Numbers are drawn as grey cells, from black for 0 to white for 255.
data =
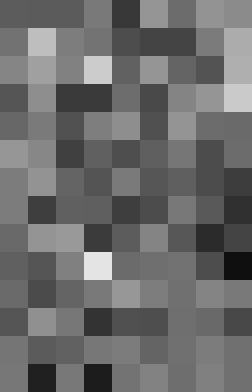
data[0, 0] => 92
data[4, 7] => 108
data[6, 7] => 76
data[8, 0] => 105
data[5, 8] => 108
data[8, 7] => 43
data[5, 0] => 150
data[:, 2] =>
[91, 125, 129, 58, 81, 64, 100, 96, 153, 128, 100, 119, 97, 120]
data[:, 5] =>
[149, 68, 149, 73, 80, 95, 86, 76, 132, 111, 125, 78, 100, 130]
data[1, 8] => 172
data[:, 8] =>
[139, 172, 175, 202, 106, 108, 61, 48, 68, 15, 121, 72, 112, 112]
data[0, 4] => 56
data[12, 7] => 124
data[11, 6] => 111
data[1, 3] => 115
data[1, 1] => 190
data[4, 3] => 126
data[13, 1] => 32
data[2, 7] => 83
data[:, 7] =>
[147, 123, 83, 149, 108, 76, 76, 89, 43, 77, 132, 105, 124, 128]
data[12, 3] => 119
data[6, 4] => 122
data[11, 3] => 51
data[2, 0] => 133
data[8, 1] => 148
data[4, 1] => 122
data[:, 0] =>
[92, 114, 133, 85, 103, 150, 124, 124, 105, 96, 106, 85, 117, 119]
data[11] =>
[85, 144, 119, 51, 80, 78, 111, 105, 72]
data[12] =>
[117, 91, 97, 119, 124, 100, 112, 124, 112]

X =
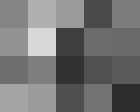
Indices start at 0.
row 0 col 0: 133
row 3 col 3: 114
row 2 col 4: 89
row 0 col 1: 176
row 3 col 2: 79

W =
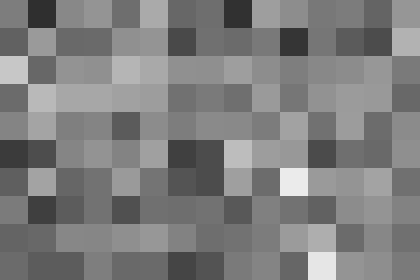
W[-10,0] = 125
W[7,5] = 112
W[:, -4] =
[120, 118, 136, 146, 113, 75, 154, 97, 174, 230]
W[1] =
[97, 154, 105, 106, 144, 148, 73, 112, 107, 121, 53, 118, 91, 76, 178]
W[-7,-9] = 113
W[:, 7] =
[110, 112, 143, 122, 138, 76, 76, 114, 110, 83]
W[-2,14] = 112
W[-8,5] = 169
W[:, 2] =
[136, 105, 147, 167, 127, 133, 102, 92, 135, 92]
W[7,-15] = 123
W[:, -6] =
[158, 121, 141, 154, 124, 157, 108, 128, 124, 132]
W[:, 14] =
[150, 178, 122, 104, 139, 143, 112, 130, 112, 122]
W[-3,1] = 63
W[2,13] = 151
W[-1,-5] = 102
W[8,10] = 155
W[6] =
[95, 163, 102, 114, 154, 116, 84, 76, 159, 108, 235, 154, 148, 163, 112]
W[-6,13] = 108
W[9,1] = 92
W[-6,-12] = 132
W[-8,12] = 140
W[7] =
[123, 63, 92, 114, 80, 112, 110, 114, 88, 128, 114, 97, 140, 148, 130]
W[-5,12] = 111

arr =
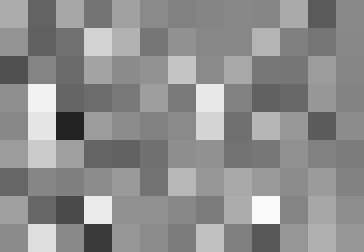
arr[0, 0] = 172
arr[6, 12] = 130
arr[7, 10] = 132
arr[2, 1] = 132
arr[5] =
[156, 203, 159, 101, 98, 112, 142, 145, 114, 119, 144, 129, 123]
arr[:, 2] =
[167, 113, 107, 101, 35, 159, 127, 74, 137]
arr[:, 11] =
[90, 117, 156, 151, 91, 129, 155, 167, 176]
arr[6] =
[102, 134, 127, 140, 154, 115, 183, 151, 169, 154, 140, 155, 130]
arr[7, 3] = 235
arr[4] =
[135, 229, 35, 156, 140, 129, 138, 212, 111, 182, 152, 91, 140]
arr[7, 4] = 144
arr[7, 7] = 123
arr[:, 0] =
[172, 148, 80, 143, 135, 156, 102, 159, 139]
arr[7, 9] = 250
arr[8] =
[139, 222, 137, 58, 150, 140, 124, 193, 128, 87, 150, 176, 151]
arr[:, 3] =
[116, 210, 163, 108, 156, 101, 140, 235, 58]
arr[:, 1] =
[99, 96, 132, 242, 229, 203, 134, 102, 222]
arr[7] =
[159, 102, 74, 235, 144, 144, 136, 123, 172, 250, 132, 167, 141]
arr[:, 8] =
[136, 135, 168, 129, 111, 114, 169, 172, 128]
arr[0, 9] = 134
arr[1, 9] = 180
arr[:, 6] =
[129, 145, 196, 122, 138, 142, 183, 136, 124]
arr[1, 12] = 136
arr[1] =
[148, 96, 113, 210, 178, 118, 145, 135, 135, 180, 128, 117, 136]

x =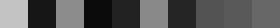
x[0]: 195
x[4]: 34
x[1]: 22
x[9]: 103

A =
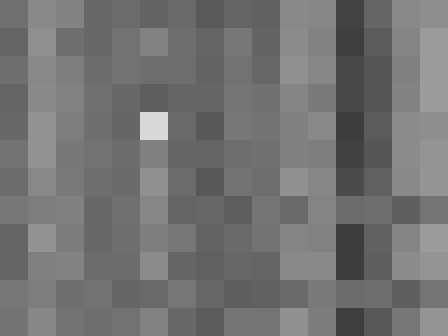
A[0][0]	112
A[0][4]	107
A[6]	[108, 136, 121, 110, 106, 144, 107, 88, 114, 109, 144, 134, 75, 96, 137, 149]
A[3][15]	156
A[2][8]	114
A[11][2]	115
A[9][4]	108
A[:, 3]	[104, 103, 108, 112, 111, 114, 110, 104, 103, 107, 114, 110]
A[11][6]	104
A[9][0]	101
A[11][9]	116
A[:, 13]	[101, 91, 85, 85, 91, 86, 96, 110, 97, 95, 110, 88]
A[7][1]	125
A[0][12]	67
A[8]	[100, 147, 124, 103, 110, 126, 118, 98, 106, 115, 132, 130, 61, 97, 132, 156]
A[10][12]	107
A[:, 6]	[106, 111, 109, 102, 105, 101, 107, 101, 118, 101, 118, 104]
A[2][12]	72
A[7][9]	116
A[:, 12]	[67, 62, 72, 71, 61, 66, 75, 107, 61, 61, 107, 62]
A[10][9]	97
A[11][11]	124
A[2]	[111, 136, 126, 108, 114, 110, 109, 99, 114, 103, 144, 135, 72, 85, 129, 156]
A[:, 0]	[112, 100, 111, 101, 104, 115, 108, 119, 100, 101, 119, 115]
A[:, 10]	[137, 139, 144, 133, 129, 129, 144, 106, 132, 136, 106, 144]
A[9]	[101, 128, 131, 107, 108, 139, 101, 96, 103, 101, 136, 137, 61, 95, 140, 148]
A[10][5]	105
